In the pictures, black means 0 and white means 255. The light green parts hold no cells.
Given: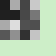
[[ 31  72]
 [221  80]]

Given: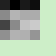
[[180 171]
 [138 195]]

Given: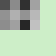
[[176 147]
 [160  38]]

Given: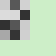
[[217  50]
 [ 86 204]]

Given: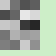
[[101 231]
 [190  56]]

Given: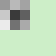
[[ 58  96]
 [114 170]]

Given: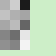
[[176 165]
 [187 101]]

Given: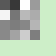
[[118 185]
 [125 135]]
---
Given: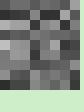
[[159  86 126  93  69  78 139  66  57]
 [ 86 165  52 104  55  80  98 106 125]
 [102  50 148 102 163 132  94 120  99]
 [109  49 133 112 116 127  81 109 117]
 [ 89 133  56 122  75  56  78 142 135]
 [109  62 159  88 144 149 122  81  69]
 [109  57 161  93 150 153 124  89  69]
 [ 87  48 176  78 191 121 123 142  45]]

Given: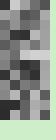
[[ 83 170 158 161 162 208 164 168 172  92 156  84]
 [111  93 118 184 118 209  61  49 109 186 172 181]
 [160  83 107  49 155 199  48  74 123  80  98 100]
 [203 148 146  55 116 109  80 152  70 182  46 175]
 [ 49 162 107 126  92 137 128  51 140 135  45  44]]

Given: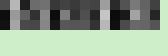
[[ 65  37  84]
 [ 99 104 101]
 [121 163 104]
 [ 83  25  75]
 [ 42  11  15]
 [158 197 183]
 [ 67  37  50]
 [ 72  79  87]
 [ 58  50  85]
 [ 66 126  87]
 [ 56  12  23]
 [113 137 134]
 [108  49  71]
 [ 31  96  73]
 [183 153 165]
 [ 76  13  17]]

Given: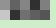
[[127  85]
 [ 48  95]
 [133 112]
 [ 99  49]
 [146 199]]

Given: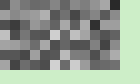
[[ 41 139 158  98 139 172 112]
 [167  90 158  83  68 130 106]
 [147 133  48 105 129  79 101]
 [126 112 172 164  82 123 155]
 [137  71  94 191  80 125 204]
 [101 113 168 103 102 186 107]
 [133  86  99 207  79  87 209]
 [109 176 132  83 168  82  77]
 [106 156 151  86 109 159  90]
 [118 149 100 118 141  72 109]
 [141 137  60  76 158  86  68]
 [ 82 159  79 192 163  86 164]]

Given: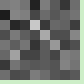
[[109 115  61 134  79 120 116  89]
 [ 54 101  98  78  63 127 131  78]
 [ 90  87 104  77 152  69  84  85]
 [125 107  57 169  92  91  91 108]
 [ 34  70 200  74  52  68  87 124]
 [116 127  54  94 117  67  94  79]
 [129 133  39 122  94 161 116  75]
 [124  28 115  77 117 103  56 110]]

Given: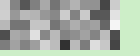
[[204 226 245  77  69]
 [ 70  88 102 188 199]
 [146  87 161 132 221]
 [147 202 152 162 124]
 [179 130 174 143 186]
 [155 204 147 131  49]
 [116 136 117 185 188]
 [169 151 196 135 210]
 [128 180 197 224 158]
 [ 86 185 116 159 131]
 [132 152 117 169 162]
 [204 207 184  78 125]]

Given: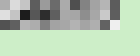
[[ 92  94 239]
 [181 201  98]
 [163 167 175]
 [131 142 164]
 [ 79 166 179]
 [171 169 167]
 [107  95 163]
 [155  45 128]
 [ 93  87 173]
 [197  28 181]
 [219 196  96]
 [175 223  82]]
